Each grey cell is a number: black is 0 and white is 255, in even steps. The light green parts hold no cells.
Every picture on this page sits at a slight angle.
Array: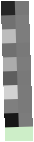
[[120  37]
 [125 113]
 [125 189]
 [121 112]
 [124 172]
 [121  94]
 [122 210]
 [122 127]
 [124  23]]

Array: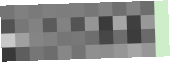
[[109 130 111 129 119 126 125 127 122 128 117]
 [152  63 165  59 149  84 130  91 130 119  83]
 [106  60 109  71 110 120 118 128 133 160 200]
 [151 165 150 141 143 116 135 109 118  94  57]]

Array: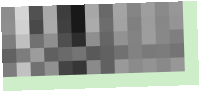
[[151 138 158 133 164 105 167  25  61 168  81 213 141]
 [148 135 156 128 162 109 171  25  64 170  73 209 143]
 [127 136 157 131 146 102 143  45  79 143 113 191 126]
 [116 124 122 130 113  97  89 116 106  96 156 125  98]
 [151 137 147 139 153  97 138  54  68 144 113 193 125]]

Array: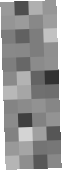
[[150 176  78 154]
 [157 136 155 149]
 [194 125  97 124]
 [143 125 136 137]
 [144 139 103 126]
 [ 50  99 179 138]
 [110 112 166 184]
 [134 146 139 132]
 [147 130  63 139]
 [ 86 160 212 130]
 [119 116 165 153]
 [136  88 142 181]]

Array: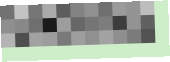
[[189 148 155 111 144 131  93 170 118 195 114]
 [ 97 147  61 125 117 103 157  26 111 136 143]
 [ 82 123 143 163 144 158 121 157 162  79 180]]

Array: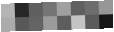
[[151 109  96 160 117  95  38 180]
 [ 23  91 196  93 155 100  88 171]]

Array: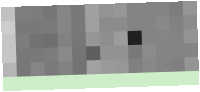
[[148 124 132 132 131 151 147 160 121 133 118 125 126 193]
 [139 130 137 132 131 139 139 159 121 134 122 121 121 205]
 [148 131 133 132  32 156 142 149 119 129 111 114 125 198]
 [133 132 132 139 121 146 146  95 116 137 124 121 120 198]
 [149 128 131 136 128 151 154 161 115 130 122 133 120 181]]

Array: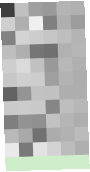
[[176 180 154 160 192  62]
 [157 175 128 240 175 207]
 [180 190 198 204 211 130]
 [182 177 112 118 175 190]
 [176 184 153 193 218 206]
 [173 179 159 205 207 199]
 [174 174 193 194 148  99]
 [183 190 134 201 204 202]
 [174 181 194 144 147 127]
 [187 178 172 113 169 185]
 [175 188 211 226 121 233]]

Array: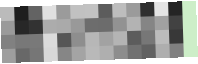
[[ 37 228  47 155 189  92 194 193 155 224  99  30 187]
 [ 66 161 133 179 146 108 109 153 170 172  50  39 154]
 [ 56 188 119  92 180 162 183 142  86 219 121 120 129]
 [128 174  97 113 141 175 185 164 134 216 118 104 158]]
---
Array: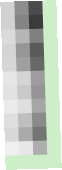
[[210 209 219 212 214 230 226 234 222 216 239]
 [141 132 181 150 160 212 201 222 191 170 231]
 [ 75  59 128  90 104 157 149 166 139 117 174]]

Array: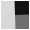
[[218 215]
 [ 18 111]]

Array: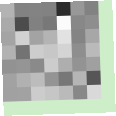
[[179 170 164 178 146 162 161]
 [130  76 209 115 149 177 162]
 [131 129 163 205 138 188 204]
 [130 120 180 199 204 148 198]
 [ 44 251 226 212 174 119 186]
 [152 136 132 142 147 181 136]
 [130 142 167 186 160  86 217]]

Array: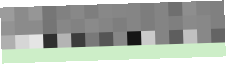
[[156 147 175]
 [139 139 214]
 [150 139 229]
 [118 117  47]
 [129 135 180]
 [136 130  60]
 [126 138 121]
 [136 133  85]
 [134 126 134]
 [133 133  21]
 [125 125 202]
 [132 132 132]
 [111 127  94]
 [142 138 192]
 [131 136 136]
 [128 128 100]]

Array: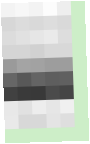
[[243 215 220 213 154 102  65 232 233]
 [247 220 225 213 164  88  58 225 216]
 [243 217 230 209 162 100  57 237 216]
 [252 221 234 216 157  94  75 230 228]
 [238 217 221 216 157  96  69 240 222]]

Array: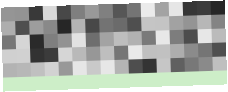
[[149 174 119 208 179]
 [147  79 214 209 183]
 [ 57 157  42  50 192]
 [217 137 127  59 210]
 [ 72  38 146 214 152]
 [127 180 226 185 230]
 [153  72 110 151 201]
 [128 115 163 190 231]
 [ 86 107 190 118 180]
 [116  79 177 233  78]
 [235 197 122 192  52]
 [163 196 232 193 198]
 [230 162 125 173  96]
 [ 54 148  77 139 120]
 [ 59 183 231 117 138]
 [ 38 132 187  79 191]]

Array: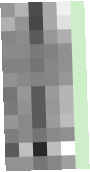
[[150 177 134 138 130 146 118 122 150 126  91 146]
 [179 147 140 137 130 137 151 144 137 137 192 147]
 [ 76  71  91 122 117 132  91  91  91 117  40 117]
 [169 169 151 130 134 134 155 151 155 137 189 134]
 [240 225 174 144 144 151 181 181 188 144 255 159]]
